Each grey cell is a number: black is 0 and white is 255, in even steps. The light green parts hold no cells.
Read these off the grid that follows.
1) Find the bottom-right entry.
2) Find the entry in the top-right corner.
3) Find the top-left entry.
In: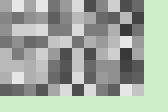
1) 195
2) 105
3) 166

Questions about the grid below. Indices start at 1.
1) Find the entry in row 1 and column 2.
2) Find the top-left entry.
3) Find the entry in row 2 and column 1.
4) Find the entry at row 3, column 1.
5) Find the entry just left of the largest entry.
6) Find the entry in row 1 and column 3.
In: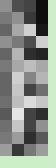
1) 78
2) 144
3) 121
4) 101
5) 89
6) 68

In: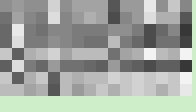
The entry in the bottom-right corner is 232
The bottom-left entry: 187
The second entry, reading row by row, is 154
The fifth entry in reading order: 210
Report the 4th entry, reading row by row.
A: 143
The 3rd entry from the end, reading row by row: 175
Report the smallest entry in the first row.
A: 86
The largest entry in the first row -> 232
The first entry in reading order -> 143
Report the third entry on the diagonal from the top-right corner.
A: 104
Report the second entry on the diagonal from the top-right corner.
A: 175
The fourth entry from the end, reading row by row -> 199
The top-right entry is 134
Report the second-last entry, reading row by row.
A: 199

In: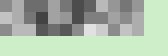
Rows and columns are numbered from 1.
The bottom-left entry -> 139
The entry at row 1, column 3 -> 109
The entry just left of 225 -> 139
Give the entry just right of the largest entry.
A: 204
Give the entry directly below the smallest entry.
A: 87
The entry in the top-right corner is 150
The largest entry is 225
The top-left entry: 139
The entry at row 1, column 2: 173
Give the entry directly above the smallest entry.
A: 109
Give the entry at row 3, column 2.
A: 185

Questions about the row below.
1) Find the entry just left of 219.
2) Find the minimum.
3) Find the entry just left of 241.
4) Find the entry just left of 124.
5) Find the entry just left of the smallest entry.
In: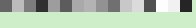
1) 200
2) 37
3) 253
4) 188
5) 241

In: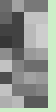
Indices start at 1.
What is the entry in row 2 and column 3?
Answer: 194
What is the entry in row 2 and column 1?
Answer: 100
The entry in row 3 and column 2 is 66
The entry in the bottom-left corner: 174
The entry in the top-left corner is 109
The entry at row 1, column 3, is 120
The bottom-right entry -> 89
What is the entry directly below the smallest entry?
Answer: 141
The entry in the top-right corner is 120
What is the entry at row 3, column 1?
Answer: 66

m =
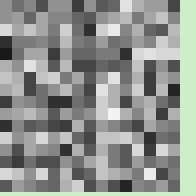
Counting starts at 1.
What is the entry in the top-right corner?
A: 69
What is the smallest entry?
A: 25
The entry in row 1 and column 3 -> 133
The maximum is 243
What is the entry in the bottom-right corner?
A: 101
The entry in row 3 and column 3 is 195
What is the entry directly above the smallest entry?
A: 48
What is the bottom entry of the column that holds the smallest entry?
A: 89
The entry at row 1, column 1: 145
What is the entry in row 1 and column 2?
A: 111
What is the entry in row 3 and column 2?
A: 166
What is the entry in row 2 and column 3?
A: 101
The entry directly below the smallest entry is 176
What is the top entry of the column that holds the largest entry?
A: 101
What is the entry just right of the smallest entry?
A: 111
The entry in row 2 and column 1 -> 145
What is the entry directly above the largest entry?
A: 176

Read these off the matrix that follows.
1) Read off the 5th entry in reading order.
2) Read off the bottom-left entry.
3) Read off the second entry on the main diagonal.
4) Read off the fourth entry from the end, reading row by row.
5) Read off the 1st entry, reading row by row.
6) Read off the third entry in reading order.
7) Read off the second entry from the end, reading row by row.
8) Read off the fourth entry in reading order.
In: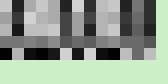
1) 171
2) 3
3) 57
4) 3
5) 200
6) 171
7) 106
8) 200

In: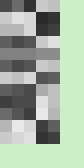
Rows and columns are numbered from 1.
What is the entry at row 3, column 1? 182
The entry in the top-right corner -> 192
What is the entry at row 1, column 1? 74
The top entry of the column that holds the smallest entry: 202
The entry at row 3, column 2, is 182
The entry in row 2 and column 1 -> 202
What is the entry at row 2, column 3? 214
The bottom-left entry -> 202

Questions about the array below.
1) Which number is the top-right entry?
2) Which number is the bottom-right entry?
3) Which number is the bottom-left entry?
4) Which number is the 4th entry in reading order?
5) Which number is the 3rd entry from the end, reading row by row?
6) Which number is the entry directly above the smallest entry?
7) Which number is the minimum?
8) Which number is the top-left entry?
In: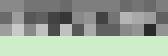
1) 126
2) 147
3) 157
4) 116
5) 147
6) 157
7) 42
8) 137
